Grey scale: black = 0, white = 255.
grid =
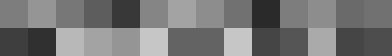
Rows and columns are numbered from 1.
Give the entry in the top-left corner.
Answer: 125
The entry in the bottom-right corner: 77
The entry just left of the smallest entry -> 113
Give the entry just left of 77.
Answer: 69
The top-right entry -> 113
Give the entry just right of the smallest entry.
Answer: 125
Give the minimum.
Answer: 42
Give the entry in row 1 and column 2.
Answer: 149

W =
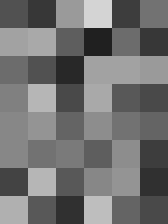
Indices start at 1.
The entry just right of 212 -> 61
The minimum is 32
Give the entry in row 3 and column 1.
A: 108
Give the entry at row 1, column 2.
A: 55
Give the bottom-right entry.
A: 73
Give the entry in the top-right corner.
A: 114
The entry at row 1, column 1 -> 81
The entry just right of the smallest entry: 108
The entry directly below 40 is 73
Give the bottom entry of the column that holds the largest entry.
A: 190
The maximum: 212
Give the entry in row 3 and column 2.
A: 81
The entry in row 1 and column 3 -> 154
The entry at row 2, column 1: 162

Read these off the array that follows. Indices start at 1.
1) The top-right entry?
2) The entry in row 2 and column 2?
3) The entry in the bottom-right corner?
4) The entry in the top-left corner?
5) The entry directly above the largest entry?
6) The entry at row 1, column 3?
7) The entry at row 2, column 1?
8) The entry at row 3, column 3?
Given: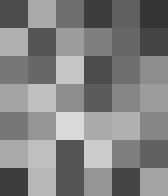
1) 53
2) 84
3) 163
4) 76
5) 141
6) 111
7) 176
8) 197

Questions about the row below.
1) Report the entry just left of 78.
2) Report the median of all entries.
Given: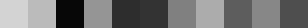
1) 135
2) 128

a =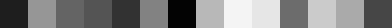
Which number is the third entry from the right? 203
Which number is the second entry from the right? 170
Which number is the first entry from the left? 30
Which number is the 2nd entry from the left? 150

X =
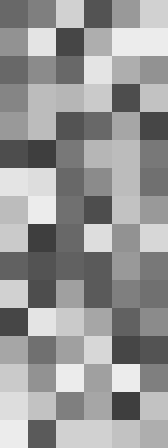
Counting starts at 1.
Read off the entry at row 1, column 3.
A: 209
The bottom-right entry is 174
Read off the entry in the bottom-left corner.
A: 236
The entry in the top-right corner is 209
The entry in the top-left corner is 104
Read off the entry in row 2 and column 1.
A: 146
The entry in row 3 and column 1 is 104
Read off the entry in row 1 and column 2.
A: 127
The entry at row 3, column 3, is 104

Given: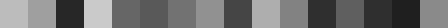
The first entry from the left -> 188
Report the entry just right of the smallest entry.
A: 138
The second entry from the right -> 31
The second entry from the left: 159
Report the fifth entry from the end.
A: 47

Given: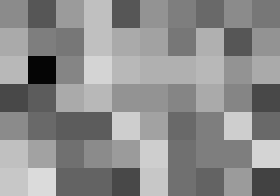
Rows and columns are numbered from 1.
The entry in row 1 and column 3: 155
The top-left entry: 139
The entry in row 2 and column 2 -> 126
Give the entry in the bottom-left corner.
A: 199
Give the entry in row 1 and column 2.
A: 86
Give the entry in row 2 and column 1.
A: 170
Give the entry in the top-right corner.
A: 119
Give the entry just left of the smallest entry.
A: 184
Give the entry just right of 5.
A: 133
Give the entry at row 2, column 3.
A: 119
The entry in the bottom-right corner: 66
